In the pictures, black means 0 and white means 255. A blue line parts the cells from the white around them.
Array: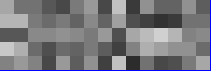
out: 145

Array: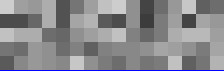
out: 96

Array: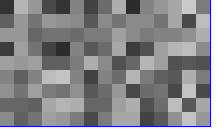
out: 202

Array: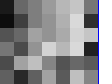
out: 197

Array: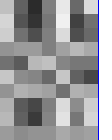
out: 105

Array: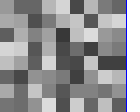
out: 122

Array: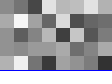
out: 226
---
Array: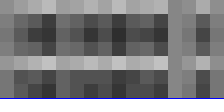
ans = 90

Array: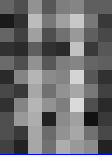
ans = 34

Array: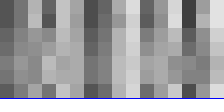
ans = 124

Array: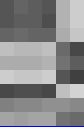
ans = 158

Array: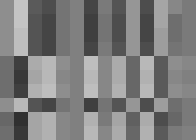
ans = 56

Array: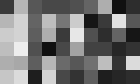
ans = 219

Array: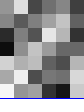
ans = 149
